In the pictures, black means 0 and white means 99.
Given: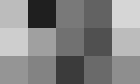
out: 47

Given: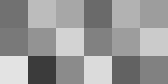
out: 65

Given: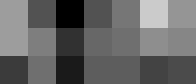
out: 0

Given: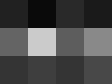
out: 16

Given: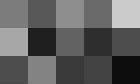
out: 55

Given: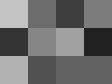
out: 24

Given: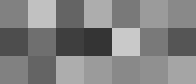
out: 39

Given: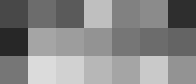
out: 35

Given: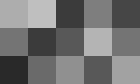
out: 23

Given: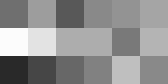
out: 34
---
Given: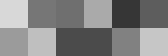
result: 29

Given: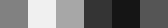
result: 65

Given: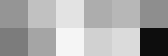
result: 95

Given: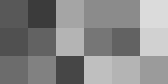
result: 27

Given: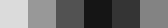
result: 32

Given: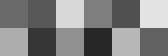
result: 56

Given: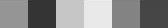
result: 77

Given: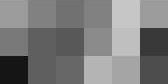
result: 40
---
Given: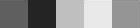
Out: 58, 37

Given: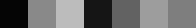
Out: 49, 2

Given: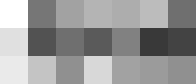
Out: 43, 91

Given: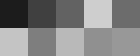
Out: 42, 76

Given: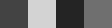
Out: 43, 26

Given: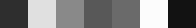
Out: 7, 18

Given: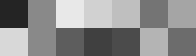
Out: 64, 84
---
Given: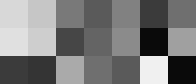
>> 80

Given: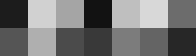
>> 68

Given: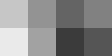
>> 63

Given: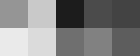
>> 85

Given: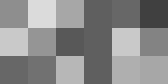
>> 58

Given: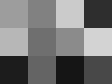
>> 43

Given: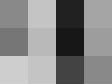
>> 72

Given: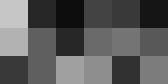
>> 37

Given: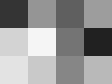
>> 95
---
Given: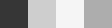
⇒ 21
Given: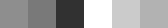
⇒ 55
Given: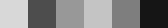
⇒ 84
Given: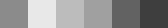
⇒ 54
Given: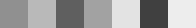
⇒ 56
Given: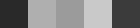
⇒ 16
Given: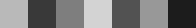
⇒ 72
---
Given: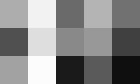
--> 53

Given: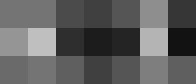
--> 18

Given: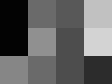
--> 30

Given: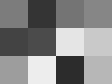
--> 89

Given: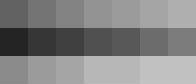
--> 25

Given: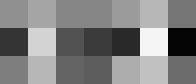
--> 32

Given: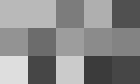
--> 61

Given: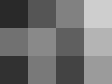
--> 37

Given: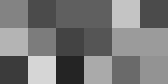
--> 26
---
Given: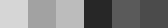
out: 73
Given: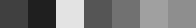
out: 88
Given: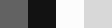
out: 98
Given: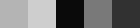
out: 4
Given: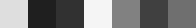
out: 19
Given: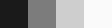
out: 80
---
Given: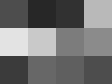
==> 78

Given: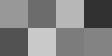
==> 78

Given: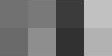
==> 55

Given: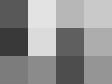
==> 85

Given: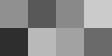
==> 72

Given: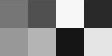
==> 70

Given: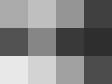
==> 52

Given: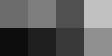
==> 12
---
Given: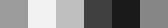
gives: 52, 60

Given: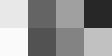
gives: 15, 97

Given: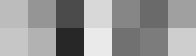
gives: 62, 77

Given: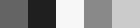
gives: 79, 39

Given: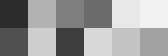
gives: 94, 31

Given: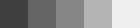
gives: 93, 25

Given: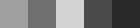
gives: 16, 62

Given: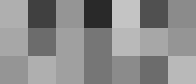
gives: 54, 58
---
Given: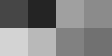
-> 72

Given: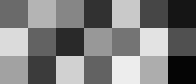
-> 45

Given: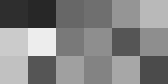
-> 55

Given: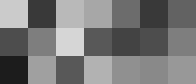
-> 26

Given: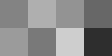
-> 47

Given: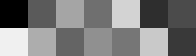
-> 46
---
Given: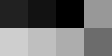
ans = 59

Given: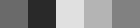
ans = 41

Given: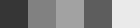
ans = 21

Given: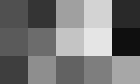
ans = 24

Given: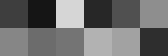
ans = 42

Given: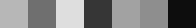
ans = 86

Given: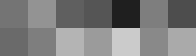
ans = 70

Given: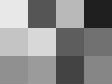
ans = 44

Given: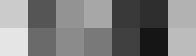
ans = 54

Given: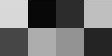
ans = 74
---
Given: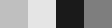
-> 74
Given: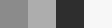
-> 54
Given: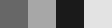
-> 40
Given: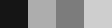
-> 8
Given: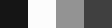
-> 8
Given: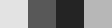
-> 88
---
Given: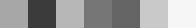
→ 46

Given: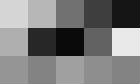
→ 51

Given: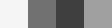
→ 95

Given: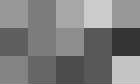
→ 40

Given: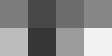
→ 73

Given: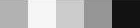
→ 95

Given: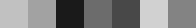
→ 42

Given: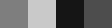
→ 49

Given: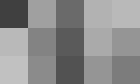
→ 54
